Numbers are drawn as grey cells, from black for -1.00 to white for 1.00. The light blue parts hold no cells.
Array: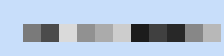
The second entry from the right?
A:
0.06
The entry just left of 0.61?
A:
0.34
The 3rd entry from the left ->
0.71

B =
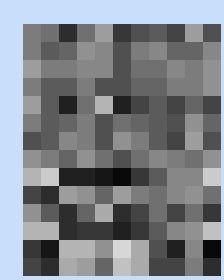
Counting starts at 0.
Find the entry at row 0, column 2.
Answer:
-0.65
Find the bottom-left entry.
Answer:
-0.47
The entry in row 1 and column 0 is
-0.03
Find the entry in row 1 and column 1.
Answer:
-0.29
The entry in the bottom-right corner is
-0.65
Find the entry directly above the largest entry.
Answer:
-0.75
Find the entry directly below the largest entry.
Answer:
0.51
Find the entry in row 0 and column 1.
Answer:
-0.12
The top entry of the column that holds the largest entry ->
-0.57
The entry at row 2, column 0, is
0.23
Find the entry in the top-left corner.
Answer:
-0.03
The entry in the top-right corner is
-0.37
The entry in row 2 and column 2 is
-0.03
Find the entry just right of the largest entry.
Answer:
0.33
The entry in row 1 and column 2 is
-0.21

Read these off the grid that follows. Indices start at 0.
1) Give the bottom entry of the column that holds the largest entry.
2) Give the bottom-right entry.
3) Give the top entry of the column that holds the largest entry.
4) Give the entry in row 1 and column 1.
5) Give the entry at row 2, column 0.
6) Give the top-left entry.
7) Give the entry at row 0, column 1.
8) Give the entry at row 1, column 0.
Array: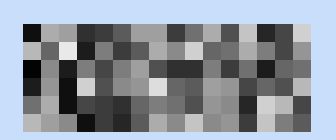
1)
0.08
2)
-0.29
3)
0.25
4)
-0.20
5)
-0.98
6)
-0.88
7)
0.35
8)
0.44

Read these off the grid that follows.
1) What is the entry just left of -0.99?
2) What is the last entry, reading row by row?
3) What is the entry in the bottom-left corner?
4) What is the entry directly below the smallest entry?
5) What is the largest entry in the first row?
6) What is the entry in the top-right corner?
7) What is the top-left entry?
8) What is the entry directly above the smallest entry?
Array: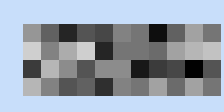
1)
-0.44
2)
-0.08
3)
0.43
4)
0.27
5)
0.27
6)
-0.08
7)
0.18
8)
0.43

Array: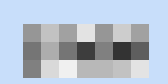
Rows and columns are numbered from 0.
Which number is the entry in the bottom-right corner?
0.78
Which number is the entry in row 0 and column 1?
0.52
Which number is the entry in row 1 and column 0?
-0.08
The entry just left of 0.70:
0.00
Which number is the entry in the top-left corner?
0.18
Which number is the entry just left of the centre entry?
-0.08

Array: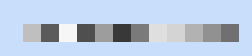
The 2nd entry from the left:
-0.29
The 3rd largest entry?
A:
0.66
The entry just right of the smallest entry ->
-0.04
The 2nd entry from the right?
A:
0.14

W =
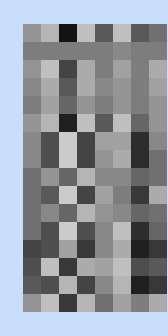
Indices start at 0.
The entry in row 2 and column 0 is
0.16
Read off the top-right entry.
-0.12
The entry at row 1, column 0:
-0.02
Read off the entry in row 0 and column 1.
0.42
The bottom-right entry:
0.34
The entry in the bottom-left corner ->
0.16
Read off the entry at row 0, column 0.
0.16
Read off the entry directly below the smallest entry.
-0.02
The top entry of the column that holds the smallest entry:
-0.85
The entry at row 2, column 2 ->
-0.47
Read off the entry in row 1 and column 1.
-0.02
